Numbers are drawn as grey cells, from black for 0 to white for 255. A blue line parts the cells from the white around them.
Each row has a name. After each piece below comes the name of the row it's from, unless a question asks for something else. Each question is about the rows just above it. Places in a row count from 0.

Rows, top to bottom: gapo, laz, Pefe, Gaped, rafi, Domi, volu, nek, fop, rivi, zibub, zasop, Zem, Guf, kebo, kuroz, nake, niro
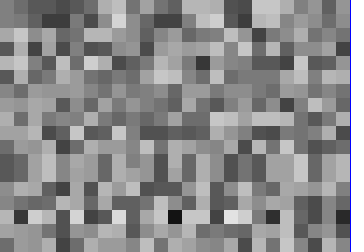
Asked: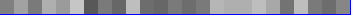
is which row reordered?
Domi
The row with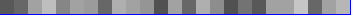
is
Zem
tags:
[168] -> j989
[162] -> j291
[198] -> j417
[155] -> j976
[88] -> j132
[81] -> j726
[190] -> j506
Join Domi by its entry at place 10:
j291

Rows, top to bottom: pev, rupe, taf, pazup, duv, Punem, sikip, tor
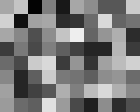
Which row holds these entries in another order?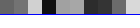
rupe
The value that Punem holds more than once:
[95]
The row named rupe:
[209  16 161 167  44  52 107 217 101 115]

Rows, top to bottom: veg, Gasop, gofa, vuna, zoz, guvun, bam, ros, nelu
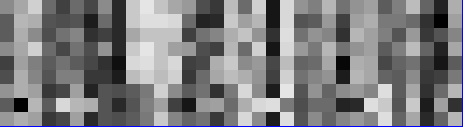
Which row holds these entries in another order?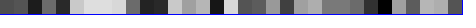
Gasop
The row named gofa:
[ 92 174 139  78 114 133  49  64  41 167 195 195 195  64 114 133 174 195
 147  49 222 114 147 133  49 182 160 127  84 153  56  84 133]

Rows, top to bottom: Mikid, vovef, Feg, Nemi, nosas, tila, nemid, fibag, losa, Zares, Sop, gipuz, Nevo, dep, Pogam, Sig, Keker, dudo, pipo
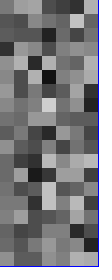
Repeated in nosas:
[177]
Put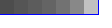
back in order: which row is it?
dep
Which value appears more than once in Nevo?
[158]
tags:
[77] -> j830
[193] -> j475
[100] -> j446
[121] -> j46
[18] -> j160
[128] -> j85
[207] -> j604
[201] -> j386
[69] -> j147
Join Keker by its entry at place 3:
j85
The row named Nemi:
[ 49 152 136  77 128 144 136]
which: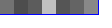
dep
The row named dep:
[114  77  92 193  85 100 136]

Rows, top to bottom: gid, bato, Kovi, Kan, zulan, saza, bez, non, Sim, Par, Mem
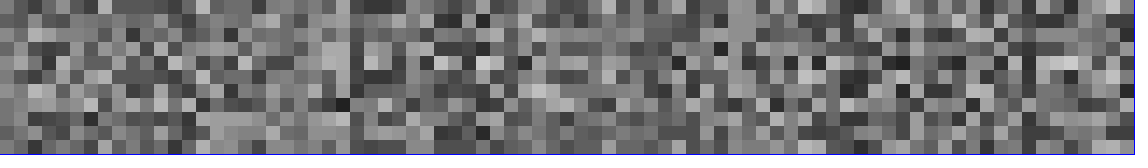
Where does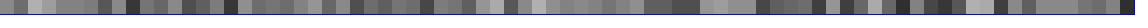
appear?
Kovi
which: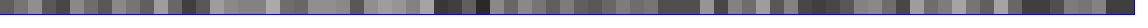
Par

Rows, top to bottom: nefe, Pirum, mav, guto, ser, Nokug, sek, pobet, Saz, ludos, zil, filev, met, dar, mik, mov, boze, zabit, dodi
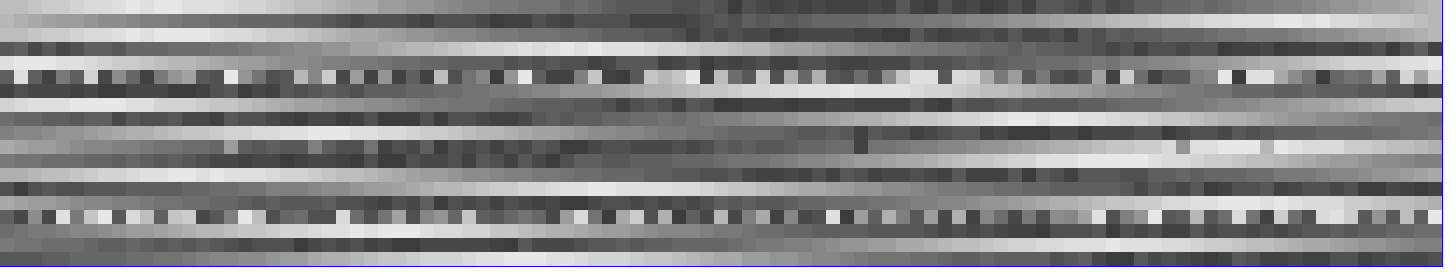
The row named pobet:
[211 217 223 223 223 231 231 231 231 223 223 211 211 211 203 197 197 189
 183 175 169 162 162 156 148 148 140 140 134 127 121 121 115 115 115 109
 103 103  95  95  95  88  88  80  66  80  88  80  66  88  80  60  60  66
  66  66  60  66  66  72  72  66  66  66  66  80  66  60  88  80  80  88
  95  88  88  88  88  95  95 103 109 109 109 115 121 121 127 134 134 140
 148 148 156 162 162 169 175 183 189 197 197 203 203]
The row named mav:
[189 189 197 203 203 211 217 217 223 231 223 231 231 231 231 223 217 217
 211 203 203 197 189 183 175 169 169 162 156 148 148 140 134 134 127 121
 121 115 115 115 109 109 103  95  95  95  88  88  80  66  80  72  80  72
  72  60  66  72  72  72  72  66  66  60  60  88  72  66  72  72  80  72
  88  72  72  80  66  88  80  95  88  95  95 103 103 103 109 115 115 121
 121 121 127 134 140 140 148 156 156 162 169 175 183]
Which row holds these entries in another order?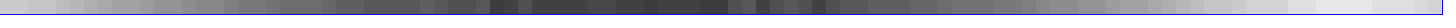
pobet
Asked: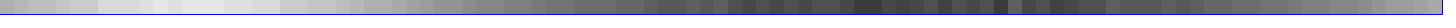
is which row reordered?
mik
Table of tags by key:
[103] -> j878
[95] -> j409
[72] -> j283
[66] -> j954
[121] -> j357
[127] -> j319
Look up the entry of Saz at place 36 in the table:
j954

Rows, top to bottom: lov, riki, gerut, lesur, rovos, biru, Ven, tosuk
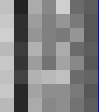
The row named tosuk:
[185  40 171 136 142 115  93]
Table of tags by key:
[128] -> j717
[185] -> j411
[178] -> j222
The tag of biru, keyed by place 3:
j411

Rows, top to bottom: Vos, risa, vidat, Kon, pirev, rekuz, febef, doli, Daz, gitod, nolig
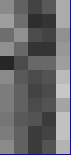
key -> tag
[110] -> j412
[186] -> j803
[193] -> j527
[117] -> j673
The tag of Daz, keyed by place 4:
j527
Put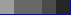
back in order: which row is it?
pirev
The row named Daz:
[117  89  83  59 193]
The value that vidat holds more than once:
[144]
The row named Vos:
[138  97  67  89 171]
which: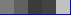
gitod

